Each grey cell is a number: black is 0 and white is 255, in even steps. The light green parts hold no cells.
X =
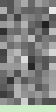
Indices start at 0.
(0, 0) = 89
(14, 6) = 82
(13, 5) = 154
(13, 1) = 79
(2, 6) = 140
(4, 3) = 141
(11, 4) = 115
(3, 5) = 87
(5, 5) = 93
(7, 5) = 122
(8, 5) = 99
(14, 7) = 76
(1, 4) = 96
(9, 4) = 39
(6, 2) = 131
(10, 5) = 101
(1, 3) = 101
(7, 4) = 96
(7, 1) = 163
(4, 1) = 112
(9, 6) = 85
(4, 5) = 124
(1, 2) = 131
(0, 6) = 138
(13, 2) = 180
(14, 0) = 149
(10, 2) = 81
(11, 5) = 110
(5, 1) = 139
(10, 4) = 136
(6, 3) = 108
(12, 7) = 162
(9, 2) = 151
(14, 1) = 129
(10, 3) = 154
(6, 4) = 95
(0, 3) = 170

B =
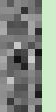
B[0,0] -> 133
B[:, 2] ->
[136, 134, 93, 84, 94, 119, 199, 61, 17, 92, 112, 109, 82, 93, 123, 72]
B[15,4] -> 156
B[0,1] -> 91
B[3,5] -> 129
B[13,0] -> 141
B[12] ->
[145, 148, 82, 80, 151, 58]
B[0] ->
[133, 91, 136, 127, 118, 82]
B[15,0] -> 159
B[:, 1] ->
[91, 142, 125, 79, 96, 128, 102, 159, 92, 94, 97, 195, 148, 122, 57, 118]
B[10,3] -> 119
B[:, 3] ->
[127, 50, 160, 77, 97, 121, 116, 71, 62, 34, 119, 100, 80, 97, 103, 62]
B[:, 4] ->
[118, 116, 151, 165, 164, 131, 82, 167, 203, 152, 136, 126, 151, 143, 132, 156]
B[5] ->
[127, 128, 119, 121, 131, 95]
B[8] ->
[168, 92, 17, 62, 203, 66]
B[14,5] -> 134
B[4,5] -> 44
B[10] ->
[122, 97, 112, 119, 136, 108]
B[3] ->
[162, 79, 84, 77, 165, 129]
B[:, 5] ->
[82, 97, 146, 129, 44, 95, 116, 19, 66, 67, 108, 103, 58, 26, 134, 59]

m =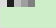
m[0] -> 220
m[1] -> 31

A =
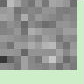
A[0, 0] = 105
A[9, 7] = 143
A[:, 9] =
[150, 124, 140, 149, 157, 142, 116, 136, 108, 138]
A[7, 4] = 147
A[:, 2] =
[165, 114, 125, 136, 150, 141, 156, 147, 124, 118]
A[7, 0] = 149
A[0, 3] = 134
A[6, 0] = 138
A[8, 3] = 160
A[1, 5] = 130
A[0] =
[105, 187, 165, 134, 117, 154, 120, 165, 160, 150, 112]
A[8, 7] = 198
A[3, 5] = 126
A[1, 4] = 135
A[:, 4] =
[117, 135, 132, 139, 173, 149, 171, 147, 135, 138]
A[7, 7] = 144
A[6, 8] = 139
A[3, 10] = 139
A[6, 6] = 178
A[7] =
[149, 151, 147, 103, 147, 148, 146, 144, 164, 136, 158]
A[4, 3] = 115
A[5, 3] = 136
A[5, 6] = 159
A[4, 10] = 157
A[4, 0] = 131

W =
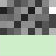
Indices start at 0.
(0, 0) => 175
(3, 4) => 142
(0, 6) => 133
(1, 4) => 29
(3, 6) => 86
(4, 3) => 159
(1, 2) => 126
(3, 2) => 48
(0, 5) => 56
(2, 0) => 109
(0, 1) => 126

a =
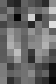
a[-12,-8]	103
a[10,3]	114
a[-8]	[105, 151, 125, 105, 149, 117, 154, 97]
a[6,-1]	126
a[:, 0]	[103, 85, 125, 69, 105, 87, 93, 90, 92, 124, 124, 130]
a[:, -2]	[41, 127, 92, 92, 154, 166, 178, 138, 102, 58, 100, 45]
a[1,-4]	121
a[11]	[130, 47, 80, 116, 111, 61, 45, 9]
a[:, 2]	[34, 69, 5, 81, 125, 126, 146, 190, 156, 94, 107, 80]
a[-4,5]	134
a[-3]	[124, 61, 94, 114, 104, 72, 58, 17]
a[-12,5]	67
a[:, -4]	[83, 121, 209, 38, 149, 124, 138, 57, 42, 104, 138, 111]
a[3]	[69, 95, 81, 84, 38, 122, 92, 223]
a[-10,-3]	38

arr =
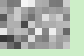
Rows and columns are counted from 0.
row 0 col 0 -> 155
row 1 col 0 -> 173
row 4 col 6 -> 133
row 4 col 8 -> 177
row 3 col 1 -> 176
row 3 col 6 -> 173
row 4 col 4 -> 127
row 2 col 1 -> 175
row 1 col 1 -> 145
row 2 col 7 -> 183
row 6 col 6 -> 153
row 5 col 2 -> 141
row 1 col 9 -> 165
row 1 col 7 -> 159
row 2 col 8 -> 205
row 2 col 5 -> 156
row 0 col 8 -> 120
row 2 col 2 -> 202
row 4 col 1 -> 169
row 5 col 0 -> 55

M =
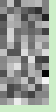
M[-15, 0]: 117
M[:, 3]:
[169, 96, 69, 125, 121, 177, 191, 219, 94, 114, 93, 196, 133, 95, 194]
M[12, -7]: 191
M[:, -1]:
[128, 127, 33, 186, 64, 173, 138, 216, 60, 158, 7, 244, 148, 133, 171]
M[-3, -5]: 90
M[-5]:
[80, 186, 133, 93, 178, 163, 7]
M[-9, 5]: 194
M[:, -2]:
[185, 48, 119, 169, 117, 171, 194, 159, 68, 100, 163, 184, 75, 133, 143]
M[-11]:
[86, 210, 107, 121, 102, 117, 64]
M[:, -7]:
[117, 149, 65, 96, 86, 114, 112, 192, 134, 138, 80, 143, 191, 113, 143]
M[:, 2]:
[74, 135, 157, 166, 107, 120, 95, 85, 171, 222, 133, 146, 90, 134, 236]
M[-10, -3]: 122
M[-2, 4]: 66
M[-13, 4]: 139
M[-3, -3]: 180
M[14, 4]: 137
